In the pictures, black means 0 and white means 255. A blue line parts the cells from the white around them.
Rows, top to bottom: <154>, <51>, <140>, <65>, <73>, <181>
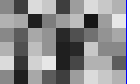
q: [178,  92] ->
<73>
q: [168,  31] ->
<51>
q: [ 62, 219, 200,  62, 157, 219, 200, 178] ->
<154>
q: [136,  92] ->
<140>
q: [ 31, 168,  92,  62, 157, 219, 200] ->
<181>
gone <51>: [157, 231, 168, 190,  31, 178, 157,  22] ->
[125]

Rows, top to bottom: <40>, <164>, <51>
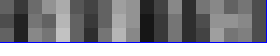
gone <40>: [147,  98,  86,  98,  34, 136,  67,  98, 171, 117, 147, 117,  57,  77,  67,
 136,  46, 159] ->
[107]
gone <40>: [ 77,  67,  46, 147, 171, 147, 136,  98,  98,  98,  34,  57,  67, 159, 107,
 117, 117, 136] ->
[86]
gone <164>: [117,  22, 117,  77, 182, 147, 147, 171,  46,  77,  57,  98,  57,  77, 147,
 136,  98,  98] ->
[34]
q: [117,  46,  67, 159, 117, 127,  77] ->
<51>
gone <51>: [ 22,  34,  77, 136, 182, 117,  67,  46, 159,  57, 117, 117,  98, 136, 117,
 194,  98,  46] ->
[127]

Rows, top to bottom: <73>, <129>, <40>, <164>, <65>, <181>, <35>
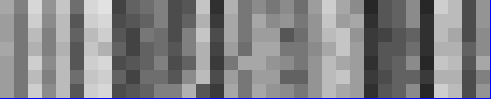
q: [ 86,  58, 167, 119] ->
<35>
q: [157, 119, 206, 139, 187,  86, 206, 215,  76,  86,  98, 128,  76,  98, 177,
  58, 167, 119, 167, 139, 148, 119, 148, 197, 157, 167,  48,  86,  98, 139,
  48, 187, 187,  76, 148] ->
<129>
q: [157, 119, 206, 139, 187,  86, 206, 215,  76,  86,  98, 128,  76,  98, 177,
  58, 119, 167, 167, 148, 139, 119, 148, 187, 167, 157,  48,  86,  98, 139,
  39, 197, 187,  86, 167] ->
<65>
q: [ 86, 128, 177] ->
<164>

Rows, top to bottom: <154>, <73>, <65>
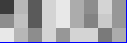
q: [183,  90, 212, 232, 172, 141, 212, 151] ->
<154>
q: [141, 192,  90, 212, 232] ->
<73>
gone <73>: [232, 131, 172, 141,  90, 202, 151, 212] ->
[192]
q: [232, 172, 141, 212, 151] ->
<154>
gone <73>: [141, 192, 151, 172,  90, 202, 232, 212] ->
[131]

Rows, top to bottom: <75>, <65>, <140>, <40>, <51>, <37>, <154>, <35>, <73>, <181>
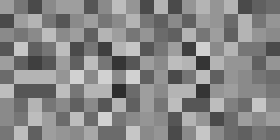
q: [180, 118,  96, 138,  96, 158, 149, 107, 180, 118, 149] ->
<65>
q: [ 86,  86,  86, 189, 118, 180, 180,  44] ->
<154>
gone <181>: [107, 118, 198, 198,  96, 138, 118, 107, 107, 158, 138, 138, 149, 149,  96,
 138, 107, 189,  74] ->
[168]
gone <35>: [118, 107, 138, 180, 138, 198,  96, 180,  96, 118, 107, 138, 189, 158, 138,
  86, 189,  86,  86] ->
[128]

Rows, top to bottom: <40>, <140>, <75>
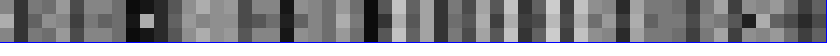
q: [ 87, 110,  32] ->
<140>
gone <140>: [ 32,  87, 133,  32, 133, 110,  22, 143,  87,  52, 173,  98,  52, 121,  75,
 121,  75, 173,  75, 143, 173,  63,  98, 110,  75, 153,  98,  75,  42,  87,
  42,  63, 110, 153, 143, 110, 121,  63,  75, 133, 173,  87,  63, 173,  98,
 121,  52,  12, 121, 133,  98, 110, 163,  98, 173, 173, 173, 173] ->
[185]
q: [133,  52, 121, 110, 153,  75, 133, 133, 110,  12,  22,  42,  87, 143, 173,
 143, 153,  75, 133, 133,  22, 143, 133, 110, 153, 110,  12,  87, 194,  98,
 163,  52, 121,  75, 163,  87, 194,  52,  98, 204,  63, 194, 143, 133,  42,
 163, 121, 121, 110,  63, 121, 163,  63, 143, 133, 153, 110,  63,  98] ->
<40>

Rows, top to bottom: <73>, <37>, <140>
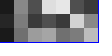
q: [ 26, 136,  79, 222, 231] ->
<73>
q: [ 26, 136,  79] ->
<73>
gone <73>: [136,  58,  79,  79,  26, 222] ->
[231]
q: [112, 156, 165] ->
<140>
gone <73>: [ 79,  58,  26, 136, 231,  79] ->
[222]
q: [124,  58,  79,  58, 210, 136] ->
<37>

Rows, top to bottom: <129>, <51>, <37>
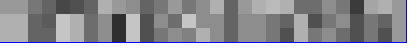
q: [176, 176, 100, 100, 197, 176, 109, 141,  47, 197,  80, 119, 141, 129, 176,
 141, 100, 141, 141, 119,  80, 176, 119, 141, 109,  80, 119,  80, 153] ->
<37>
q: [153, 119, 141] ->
<129>
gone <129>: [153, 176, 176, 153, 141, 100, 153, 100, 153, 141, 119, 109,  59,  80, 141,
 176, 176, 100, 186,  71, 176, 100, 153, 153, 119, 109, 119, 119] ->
[165]
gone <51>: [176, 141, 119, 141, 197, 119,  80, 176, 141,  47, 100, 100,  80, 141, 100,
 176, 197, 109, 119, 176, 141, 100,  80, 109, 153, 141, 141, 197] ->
[91]
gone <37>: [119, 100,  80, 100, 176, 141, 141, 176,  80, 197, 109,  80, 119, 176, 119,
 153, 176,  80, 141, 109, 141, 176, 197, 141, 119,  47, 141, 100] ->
[129]
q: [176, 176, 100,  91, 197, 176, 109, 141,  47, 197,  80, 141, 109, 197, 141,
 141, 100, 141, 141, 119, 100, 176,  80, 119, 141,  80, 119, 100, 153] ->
<51>

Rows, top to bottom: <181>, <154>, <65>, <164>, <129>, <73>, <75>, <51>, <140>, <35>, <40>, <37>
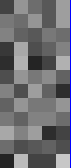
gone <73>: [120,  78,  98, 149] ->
[140]
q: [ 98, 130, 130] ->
<140>
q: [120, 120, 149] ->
<51>
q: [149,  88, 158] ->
<154>
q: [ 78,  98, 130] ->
<164>

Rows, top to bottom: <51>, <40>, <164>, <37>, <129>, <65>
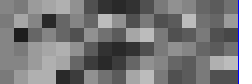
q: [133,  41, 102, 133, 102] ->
<40>
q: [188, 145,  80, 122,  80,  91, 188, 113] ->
<40>
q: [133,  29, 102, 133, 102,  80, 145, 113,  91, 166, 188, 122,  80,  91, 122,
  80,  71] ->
<164>
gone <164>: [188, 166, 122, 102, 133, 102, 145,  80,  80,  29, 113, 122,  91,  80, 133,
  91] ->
[71]

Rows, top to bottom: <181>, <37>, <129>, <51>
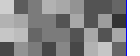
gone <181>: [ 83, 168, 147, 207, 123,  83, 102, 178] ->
[92]
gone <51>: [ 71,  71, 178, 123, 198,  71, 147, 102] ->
[135]
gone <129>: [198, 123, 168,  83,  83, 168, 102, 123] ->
[189]
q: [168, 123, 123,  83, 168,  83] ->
<37>
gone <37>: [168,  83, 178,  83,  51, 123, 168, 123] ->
[157]
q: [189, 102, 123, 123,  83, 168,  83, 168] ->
<129>
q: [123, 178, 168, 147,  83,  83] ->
<181>

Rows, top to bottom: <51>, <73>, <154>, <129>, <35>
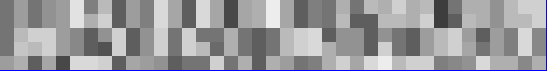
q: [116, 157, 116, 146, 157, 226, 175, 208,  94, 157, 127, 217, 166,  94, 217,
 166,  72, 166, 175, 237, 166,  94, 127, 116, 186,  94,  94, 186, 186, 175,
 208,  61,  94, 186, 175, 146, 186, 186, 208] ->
<73>
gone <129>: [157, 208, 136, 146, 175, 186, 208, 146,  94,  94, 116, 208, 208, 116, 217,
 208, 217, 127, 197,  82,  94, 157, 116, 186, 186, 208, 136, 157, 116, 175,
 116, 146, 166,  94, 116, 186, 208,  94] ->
[106]
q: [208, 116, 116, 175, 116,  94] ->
<154>
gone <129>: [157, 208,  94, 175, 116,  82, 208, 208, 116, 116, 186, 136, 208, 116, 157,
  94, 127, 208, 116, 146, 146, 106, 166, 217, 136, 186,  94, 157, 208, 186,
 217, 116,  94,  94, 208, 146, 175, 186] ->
[197]

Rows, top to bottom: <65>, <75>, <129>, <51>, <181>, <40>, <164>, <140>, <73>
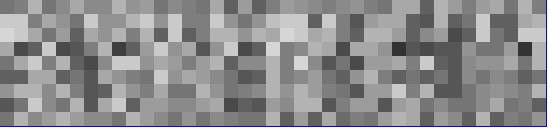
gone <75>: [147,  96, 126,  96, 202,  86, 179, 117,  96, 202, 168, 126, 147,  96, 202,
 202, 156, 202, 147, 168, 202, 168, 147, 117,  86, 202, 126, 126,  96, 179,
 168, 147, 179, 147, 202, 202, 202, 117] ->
[191]
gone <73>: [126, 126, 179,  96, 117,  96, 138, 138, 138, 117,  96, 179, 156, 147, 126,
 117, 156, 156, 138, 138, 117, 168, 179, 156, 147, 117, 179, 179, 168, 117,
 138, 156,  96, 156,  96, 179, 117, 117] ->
[107]

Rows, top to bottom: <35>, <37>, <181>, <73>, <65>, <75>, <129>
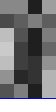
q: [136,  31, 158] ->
<35>
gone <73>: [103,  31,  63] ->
[202]
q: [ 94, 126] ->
<37>
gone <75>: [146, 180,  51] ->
[40]
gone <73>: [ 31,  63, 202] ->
[103]

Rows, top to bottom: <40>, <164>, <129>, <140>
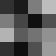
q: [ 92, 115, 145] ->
<129>
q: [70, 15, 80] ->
<164>

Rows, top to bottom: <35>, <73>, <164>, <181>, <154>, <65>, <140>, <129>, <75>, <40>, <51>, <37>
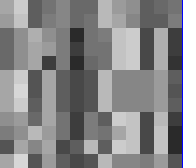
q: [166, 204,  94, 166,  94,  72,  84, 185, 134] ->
<129>
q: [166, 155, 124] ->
<181>
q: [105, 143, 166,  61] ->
<154>
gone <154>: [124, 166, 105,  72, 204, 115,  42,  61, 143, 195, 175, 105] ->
[51]
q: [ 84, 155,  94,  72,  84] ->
<37>

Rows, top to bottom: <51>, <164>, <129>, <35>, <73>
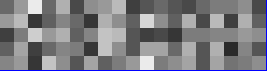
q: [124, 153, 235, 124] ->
<73>
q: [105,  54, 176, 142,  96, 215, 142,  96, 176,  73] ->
<164>
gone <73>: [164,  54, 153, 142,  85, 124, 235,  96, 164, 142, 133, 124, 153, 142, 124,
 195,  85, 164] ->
[115]
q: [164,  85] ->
<73>
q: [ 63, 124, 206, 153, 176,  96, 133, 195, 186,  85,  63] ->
<129>
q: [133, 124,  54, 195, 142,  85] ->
<35>

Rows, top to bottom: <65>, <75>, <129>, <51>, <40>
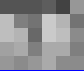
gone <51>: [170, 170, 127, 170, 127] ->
[161]
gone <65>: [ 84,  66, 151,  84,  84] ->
[93]
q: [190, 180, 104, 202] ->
<129>

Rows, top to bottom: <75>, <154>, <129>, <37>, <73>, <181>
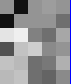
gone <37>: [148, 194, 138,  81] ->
[206]
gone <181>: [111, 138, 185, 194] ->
[100]
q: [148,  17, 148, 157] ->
<75>
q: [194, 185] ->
<73>

